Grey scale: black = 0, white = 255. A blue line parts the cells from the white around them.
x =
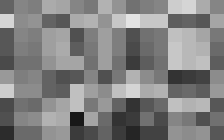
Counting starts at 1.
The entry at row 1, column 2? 133
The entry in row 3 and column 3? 126
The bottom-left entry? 44
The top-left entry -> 99
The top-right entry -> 133
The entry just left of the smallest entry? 171
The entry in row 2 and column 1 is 213
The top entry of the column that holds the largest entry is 113
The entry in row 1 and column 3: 126
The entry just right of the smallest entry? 165
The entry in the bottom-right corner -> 87
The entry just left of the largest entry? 199
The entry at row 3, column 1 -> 87
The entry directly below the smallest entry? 59
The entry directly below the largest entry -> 80
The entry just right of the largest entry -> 199
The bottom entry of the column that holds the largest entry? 37
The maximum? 227

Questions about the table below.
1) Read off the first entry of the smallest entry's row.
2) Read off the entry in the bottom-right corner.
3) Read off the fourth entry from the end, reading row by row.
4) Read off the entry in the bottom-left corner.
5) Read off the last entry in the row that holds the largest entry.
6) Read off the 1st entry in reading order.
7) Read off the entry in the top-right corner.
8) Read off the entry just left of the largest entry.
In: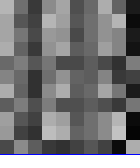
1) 153
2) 173
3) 86
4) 73
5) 5
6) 181
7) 27
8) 139

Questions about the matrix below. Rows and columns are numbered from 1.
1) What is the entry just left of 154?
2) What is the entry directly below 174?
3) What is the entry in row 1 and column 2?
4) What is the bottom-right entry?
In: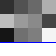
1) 189
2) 68
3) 82
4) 244

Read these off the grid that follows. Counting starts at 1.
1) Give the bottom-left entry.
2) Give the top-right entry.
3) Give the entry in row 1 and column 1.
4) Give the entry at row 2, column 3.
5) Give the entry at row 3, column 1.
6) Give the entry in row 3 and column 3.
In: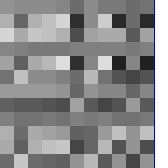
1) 108
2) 114
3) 147
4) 176
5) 213
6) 198

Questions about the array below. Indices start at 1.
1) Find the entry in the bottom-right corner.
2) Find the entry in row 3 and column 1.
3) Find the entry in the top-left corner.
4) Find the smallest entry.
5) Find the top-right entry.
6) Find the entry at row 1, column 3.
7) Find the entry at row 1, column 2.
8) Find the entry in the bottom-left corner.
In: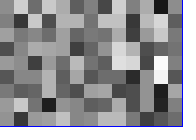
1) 109
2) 160
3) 141
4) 23
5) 141
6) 109
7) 207
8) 147

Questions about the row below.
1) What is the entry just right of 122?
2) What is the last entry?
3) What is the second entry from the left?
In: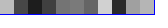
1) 101
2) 181
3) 71
